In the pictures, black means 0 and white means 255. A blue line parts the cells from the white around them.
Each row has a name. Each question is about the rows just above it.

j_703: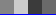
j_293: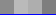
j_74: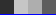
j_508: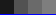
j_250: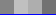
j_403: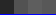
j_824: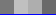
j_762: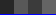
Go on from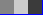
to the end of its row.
[106]
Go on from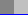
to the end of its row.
[174 114]
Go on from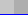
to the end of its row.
[94]
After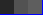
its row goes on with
[88]
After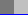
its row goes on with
[174 106]
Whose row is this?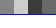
j_703
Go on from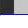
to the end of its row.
[174  94]

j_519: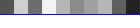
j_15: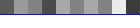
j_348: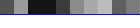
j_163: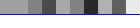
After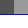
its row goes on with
[ 20  20  59 139 168 188  96 124]
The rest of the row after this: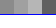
[34]
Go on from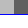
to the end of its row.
[124]
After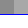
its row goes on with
[188  96 124]
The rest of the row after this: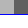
[34]
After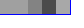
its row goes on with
[131  40 176  96 235]
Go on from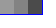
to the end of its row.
[168 131 168 131 235  59]

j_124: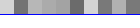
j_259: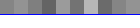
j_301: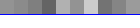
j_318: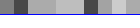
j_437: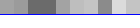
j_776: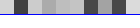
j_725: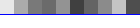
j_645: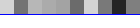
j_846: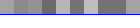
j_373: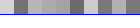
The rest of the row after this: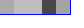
[204 171]
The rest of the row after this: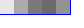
[ 64 100 139 196  78]
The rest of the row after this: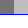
[115 115 163]
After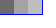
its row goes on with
[196 139 219 196]

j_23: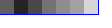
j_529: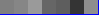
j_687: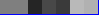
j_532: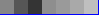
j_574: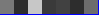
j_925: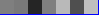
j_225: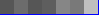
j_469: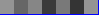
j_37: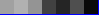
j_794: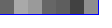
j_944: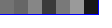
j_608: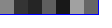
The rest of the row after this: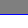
[ 37  72  58 185 177]
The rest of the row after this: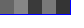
[148]
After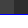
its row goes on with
[108]
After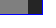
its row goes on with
[ 72  58 185 177]
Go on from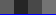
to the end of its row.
[142 161 214]

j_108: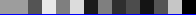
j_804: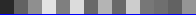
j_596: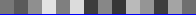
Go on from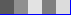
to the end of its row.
[ 61 135  54 186 149  61 164 111]
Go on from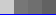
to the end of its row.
[149]

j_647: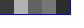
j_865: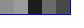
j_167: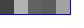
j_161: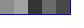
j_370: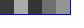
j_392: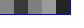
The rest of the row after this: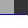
[112 148]
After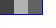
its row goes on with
[ 92 162]
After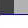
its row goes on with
[ 98  92 162]

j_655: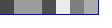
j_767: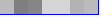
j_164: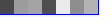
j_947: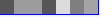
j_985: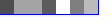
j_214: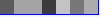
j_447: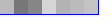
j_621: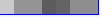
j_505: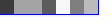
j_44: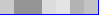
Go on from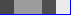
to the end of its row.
[127 172]
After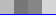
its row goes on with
[179 187 195]
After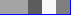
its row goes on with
[187]

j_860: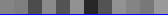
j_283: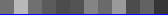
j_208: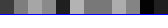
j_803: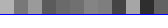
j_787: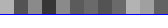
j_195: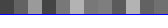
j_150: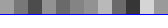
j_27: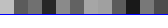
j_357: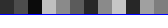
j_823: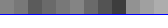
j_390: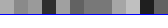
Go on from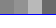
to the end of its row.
[ 54 213 154]
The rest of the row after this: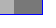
[173 132   3  31]
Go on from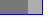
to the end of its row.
[132   3  31]

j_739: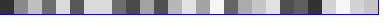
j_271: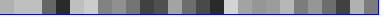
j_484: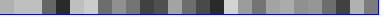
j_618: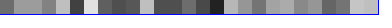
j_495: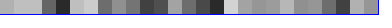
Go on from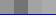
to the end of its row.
[137 150 101 116 197 191]
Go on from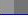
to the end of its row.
[163 171 137 150 101 116 197 191]
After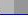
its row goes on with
[116 163 171 137 150 101 116 197 191]
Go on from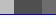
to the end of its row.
[ 73  34 183 150 116 163 171 137 150 101 116 197 191]
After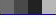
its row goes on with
[150 116 163 171 137 150 101 116 197 191]
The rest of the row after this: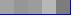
[150 109  65 177 124]

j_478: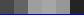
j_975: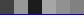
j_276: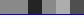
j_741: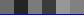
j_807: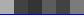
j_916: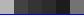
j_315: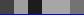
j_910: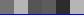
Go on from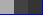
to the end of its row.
[ 92  66 123]
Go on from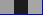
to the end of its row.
[166 115]
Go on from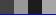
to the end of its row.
[145 129]
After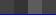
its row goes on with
[123]
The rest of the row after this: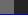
[123  59 151 129]

